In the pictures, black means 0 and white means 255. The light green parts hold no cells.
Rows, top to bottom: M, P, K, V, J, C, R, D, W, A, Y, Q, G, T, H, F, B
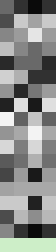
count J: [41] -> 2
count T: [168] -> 3
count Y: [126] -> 2
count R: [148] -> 1
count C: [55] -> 0
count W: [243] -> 1
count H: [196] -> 1

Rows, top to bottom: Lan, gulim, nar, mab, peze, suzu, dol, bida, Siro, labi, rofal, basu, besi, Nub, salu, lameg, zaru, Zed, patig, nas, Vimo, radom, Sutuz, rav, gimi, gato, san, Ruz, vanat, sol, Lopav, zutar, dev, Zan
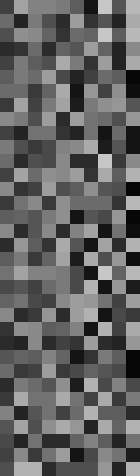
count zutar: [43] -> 2
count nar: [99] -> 2
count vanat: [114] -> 3
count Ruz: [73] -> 2
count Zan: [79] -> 4
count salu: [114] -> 1
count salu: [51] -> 1

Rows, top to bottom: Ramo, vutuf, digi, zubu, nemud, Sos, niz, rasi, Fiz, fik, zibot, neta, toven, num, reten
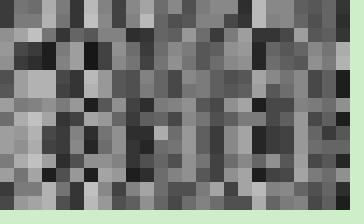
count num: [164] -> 3
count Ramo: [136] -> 6
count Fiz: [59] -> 1
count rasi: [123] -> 4
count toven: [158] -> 1
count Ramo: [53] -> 2
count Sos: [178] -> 2

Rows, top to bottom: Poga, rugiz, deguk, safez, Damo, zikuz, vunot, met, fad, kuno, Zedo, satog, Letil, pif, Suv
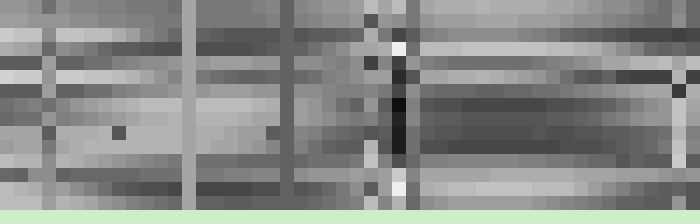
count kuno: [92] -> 6
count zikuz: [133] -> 3

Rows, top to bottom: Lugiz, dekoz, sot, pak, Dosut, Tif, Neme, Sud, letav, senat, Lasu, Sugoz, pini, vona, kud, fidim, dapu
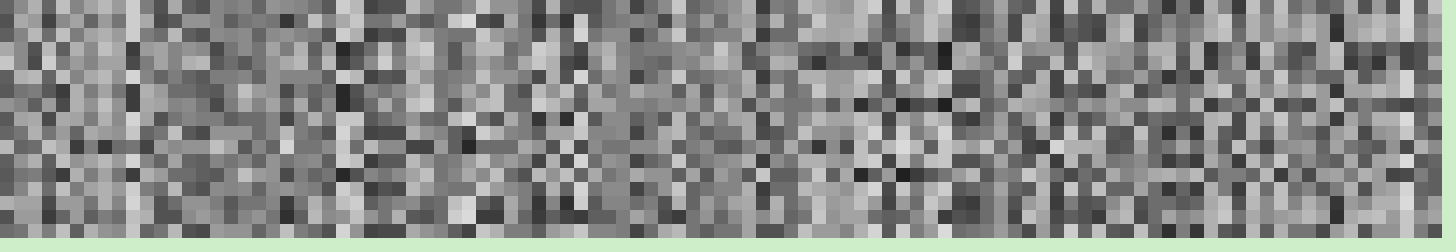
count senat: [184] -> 3
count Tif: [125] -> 10
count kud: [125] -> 5
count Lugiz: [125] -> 5
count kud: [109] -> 9
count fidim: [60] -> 8

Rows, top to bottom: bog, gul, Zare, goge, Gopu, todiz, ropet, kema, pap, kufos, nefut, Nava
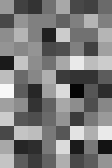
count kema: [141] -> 2
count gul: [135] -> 0

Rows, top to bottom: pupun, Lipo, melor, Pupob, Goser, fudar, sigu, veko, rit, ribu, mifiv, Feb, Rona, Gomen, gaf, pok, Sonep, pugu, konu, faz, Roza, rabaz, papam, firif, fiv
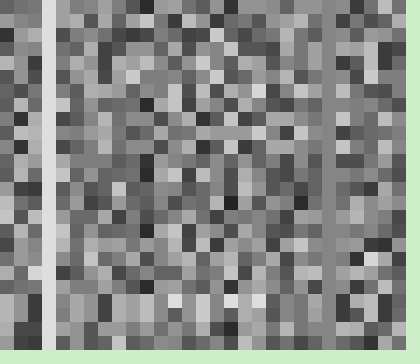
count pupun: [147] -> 5
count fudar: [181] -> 1
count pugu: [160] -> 4
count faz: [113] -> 2
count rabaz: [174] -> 3
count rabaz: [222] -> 4

